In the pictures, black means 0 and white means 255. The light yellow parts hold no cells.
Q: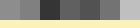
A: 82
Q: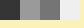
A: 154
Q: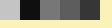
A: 119
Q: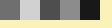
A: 78
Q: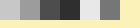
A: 47
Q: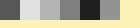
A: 127
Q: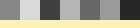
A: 104
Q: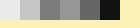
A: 150
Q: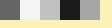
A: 194
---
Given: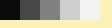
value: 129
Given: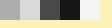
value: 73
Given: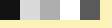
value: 174
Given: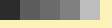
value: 107
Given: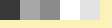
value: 139
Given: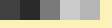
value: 122
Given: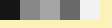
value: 165
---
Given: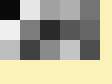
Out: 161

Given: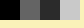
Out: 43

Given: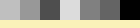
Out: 78

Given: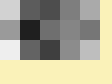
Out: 77

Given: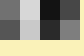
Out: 19

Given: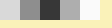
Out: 55

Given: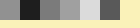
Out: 123
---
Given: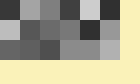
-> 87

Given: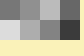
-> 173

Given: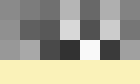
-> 96

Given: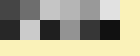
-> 203

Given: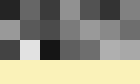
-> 89

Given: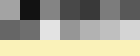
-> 110

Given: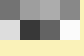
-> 56

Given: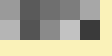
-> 84

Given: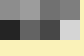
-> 99

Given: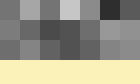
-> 104
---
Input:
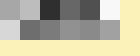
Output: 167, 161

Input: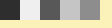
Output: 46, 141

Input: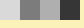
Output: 217, 54

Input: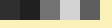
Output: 47, 93

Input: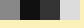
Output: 136, 220

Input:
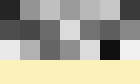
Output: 37, 241

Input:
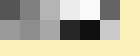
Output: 85, 202
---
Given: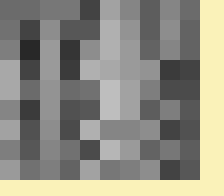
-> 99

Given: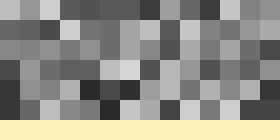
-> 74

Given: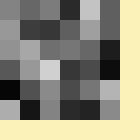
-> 29

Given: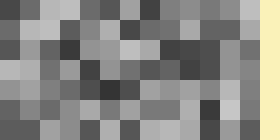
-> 113

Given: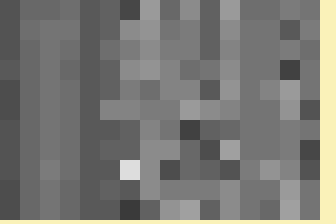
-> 110
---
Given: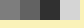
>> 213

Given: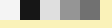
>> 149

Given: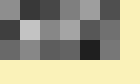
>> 127

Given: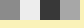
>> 167

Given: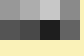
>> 138

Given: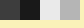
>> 181

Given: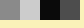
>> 77
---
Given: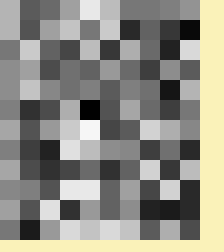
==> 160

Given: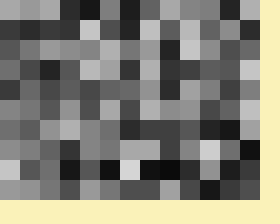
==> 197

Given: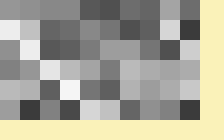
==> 186

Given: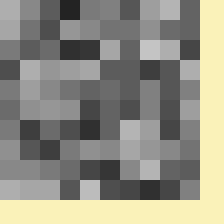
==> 136

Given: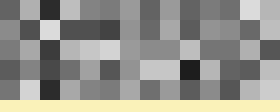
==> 92

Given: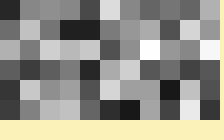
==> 54

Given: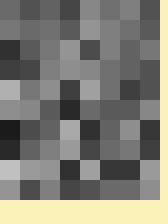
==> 192

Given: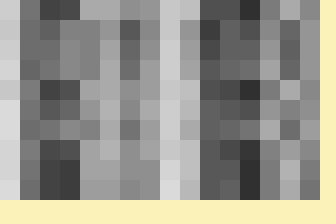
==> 212

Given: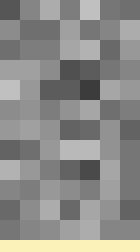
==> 105
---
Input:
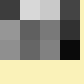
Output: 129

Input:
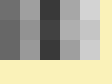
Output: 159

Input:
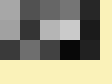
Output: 8

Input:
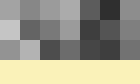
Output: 62

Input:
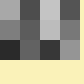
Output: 55

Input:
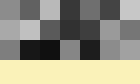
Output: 140

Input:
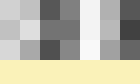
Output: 161

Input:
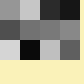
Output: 191

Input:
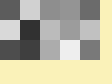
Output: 238
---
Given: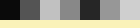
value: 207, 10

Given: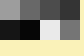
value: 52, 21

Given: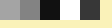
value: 55, 164

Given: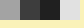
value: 225, 163

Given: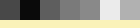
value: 177, 72

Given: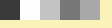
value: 168, 58
